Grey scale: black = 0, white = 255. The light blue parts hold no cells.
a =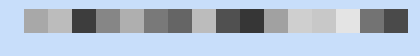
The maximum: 228
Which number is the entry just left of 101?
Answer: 121

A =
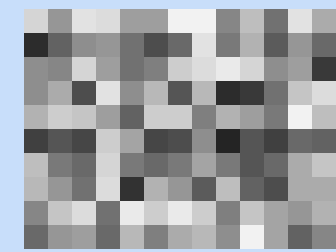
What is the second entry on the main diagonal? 98
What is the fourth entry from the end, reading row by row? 242
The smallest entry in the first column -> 44
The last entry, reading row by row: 134
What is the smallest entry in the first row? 113
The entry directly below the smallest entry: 121
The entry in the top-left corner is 213
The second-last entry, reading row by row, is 98
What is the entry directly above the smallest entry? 178
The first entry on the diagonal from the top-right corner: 171
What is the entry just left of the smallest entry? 142
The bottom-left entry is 105
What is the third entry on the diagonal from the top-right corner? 142
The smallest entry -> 36
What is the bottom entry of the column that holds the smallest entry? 142
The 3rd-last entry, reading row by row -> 164
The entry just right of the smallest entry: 85
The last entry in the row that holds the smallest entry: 98
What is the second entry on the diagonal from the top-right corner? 150
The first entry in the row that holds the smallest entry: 64
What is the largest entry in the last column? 220
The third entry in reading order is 226
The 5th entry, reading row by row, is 158

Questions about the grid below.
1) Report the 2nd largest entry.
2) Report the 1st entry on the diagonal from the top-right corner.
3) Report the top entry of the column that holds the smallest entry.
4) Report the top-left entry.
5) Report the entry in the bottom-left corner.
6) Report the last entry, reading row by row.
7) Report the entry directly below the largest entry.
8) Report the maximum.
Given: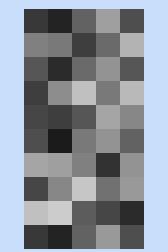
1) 198
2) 78
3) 35
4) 56
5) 56
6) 78
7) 35
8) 204

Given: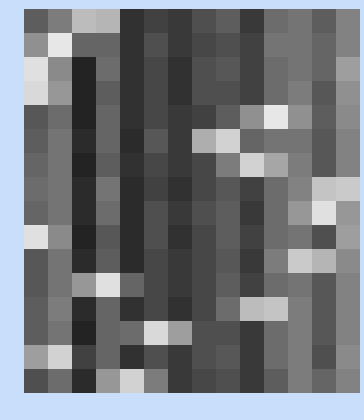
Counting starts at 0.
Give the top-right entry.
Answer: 130
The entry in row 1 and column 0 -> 144
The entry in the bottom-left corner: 79
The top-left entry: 93
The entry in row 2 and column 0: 224
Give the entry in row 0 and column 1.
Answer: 124
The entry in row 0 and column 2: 188
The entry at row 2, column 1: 138
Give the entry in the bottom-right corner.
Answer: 130
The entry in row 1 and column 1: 231
